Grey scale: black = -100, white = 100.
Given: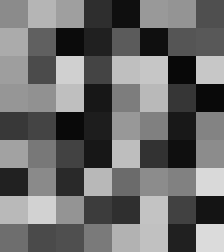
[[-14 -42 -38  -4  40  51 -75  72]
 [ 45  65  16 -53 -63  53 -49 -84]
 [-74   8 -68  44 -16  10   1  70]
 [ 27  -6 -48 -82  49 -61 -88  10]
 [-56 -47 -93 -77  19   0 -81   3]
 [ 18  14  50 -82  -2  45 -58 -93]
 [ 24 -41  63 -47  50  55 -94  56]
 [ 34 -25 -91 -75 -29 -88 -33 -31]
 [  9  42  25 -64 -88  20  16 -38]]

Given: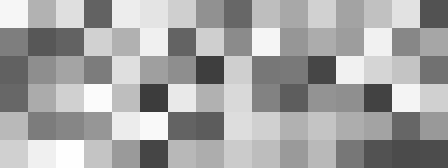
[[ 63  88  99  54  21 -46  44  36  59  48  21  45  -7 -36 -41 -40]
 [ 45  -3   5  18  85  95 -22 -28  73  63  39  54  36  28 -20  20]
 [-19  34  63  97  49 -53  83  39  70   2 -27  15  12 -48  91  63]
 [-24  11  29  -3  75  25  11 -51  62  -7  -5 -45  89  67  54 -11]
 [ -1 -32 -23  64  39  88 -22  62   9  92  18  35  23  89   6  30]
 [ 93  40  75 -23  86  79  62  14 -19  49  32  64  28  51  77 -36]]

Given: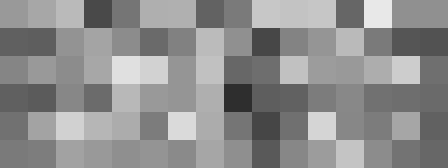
[[ -4  -2  27  20  12  16   8  30  12 -30   6  22  54  10 -10 -19]
 [-11  28  64  43  35  -3  71  35  -8 -45 -12  67   6  -3  30 -24]
 [-25 -29   6 -16  44  20  17  37 -64 -26 -24  -3   7 -11 -14 -17]
 [  4  20  10  31  76  65  17  51 -19 -14  51  22  20  36  61 -13]
 [-25 -26  15  29  10 -17   1  47  13 -44   3  17  46  -4 -33 -36]
 [ 20  31  46 -43  -8  37  38 -23  -4  56  53  55 -20  82  13  13]]

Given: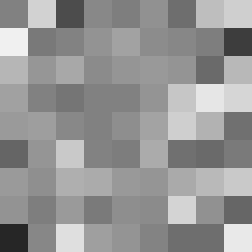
[[-70   6  75  25  16   3 -14 -14  83]
 [ 15  -1  21  -4  11   9  66  14 -20]
 [ 21  12  37  34  20  17  33  45  58]
 [-21  17  58   2  -2  34 -12 -17  -4]
 [ 21  24   7   1  11  28  62  40 -12]
 [ 26   1  -8   1   1  16  55  80  68]
 [ 43  18  32   9  17  20  16 -17  44]
 [ 88  -5   2  15  27  10   6  -1 -52]
 [  1  65 -40   7  -1  14 -14  49  62]]

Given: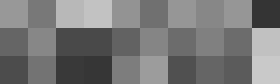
[[-40 -10 -55 -58  -2  22 -37 -21 -29  58]
 [-21   6 -43 -43 -23   4 -15   0 -15  51]
 [ 19  -6  44  52  15 -12  18   6  18 -59]]

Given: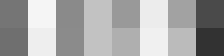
[[-13  87   9  52  37  88  47 -61]
 [ -8  92   8  52  20  85  27 -42]]

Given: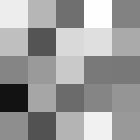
[[ 11 -36  41  89  20]
 [-86  30 -16   4  17]
 [  4  21  58  -5  -6]
 [ 50 -34  70  75  33]
 [ 86  43 -13  99   2]]

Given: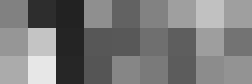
[[ 34  81 -70 -33   5  -4 -28  10  15]
 [ 18  54 -72 -32 -31 -13 -26  24 -10]
 [  1 -65 -73  12 -23   2  25  51  25]]

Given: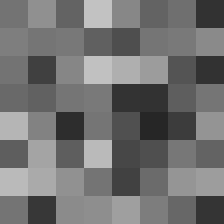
[[ -9 -57   9  11  25  -2 -19 -59]
 [ 46  33  14  -9 -49 -16  17  23]
 [-26  29 -26  46 -44 -38  -7 -22]
 [ 42   2 -65  -8 -37 -70 -53  16]
 [-18 -24  -8  -5 -60 -61 -26  -8]
 [-10 -50   5  51  37  22 -34 -61]
 [ -1  -8  -6 -25 -39  -8  -5   8]
 [-10  13 -22  52   6 -22 -13 -61]]
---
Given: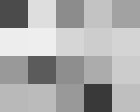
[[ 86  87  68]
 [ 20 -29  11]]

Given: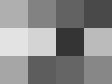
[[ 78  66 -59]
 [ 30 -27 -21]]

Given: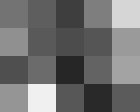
[[ 13 -30 -40]
 [-38 -16 -70]]

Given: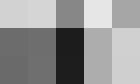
[[-15 -14 -78]
 [-17 -13 -77]]

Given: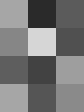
[[  5  68 -37]
 [-26 -48  24]]

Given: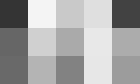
[[-20  63  33]
 [-18  41   2]]

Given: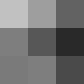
[[ -1 -32 -68]
 [ -4  -1 -42]]

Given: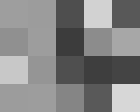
[[ 13  23 -53]
 [ 57  17 -38]]

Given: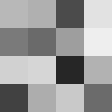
[[ -4 -17  24]
 [ 64  68 -70]]
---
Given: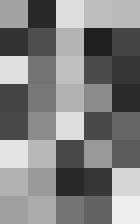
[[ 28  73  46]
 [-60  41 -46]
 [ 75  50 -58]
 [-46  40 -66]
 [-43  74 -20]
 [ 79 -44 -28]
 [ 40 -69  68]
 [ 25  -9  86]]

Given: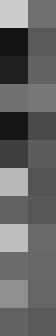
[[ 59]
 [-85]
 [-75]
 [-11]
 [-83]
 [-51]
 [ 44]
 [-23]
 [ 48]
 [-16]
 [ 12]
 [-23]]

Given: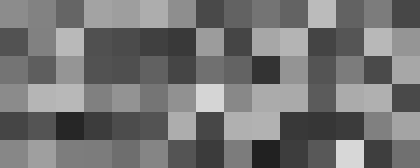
[[ 10 -21  24  11 -23 -22 -23 -44]
 [-36  45 -41 -55 -46  41 -33  17]
 [ -9  17 -38 -46 -22  16  -3  31]
 [  9  44  15  14   7  33  34 -43]
 [-46 -70 -40  36  38 -56 -54  29]
 [  6  -2 -14 -34  -3 -52  69 -12]]

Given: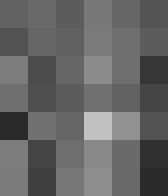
[[-23 -28 -20]
 [-36 -25 -14]
 [ -3 -20 -14]
 [-13 -28 -23]
 [-67 -21  14]
 [ -3 -14 -17]
 [ -4  -7 -18]]

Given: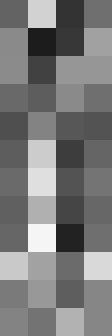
[[-22 -60]
 [  8 -57]
 [  9  18]
 [-18   8]
 [-38 -32]
 [-27 -52]
 [-17 -35]
 [-25 -46]
 [-20 -73]
 [ 58 -16]
 [ -4 -26]
 [  3  40]]

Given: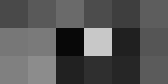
[[-43 -17 -51]
 [ -7 -94 -75]
 [  0 -74 -70]]

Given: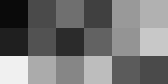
[[-92 -13  20]
 [-76 -66  16]
 [ 88   5 -29]]
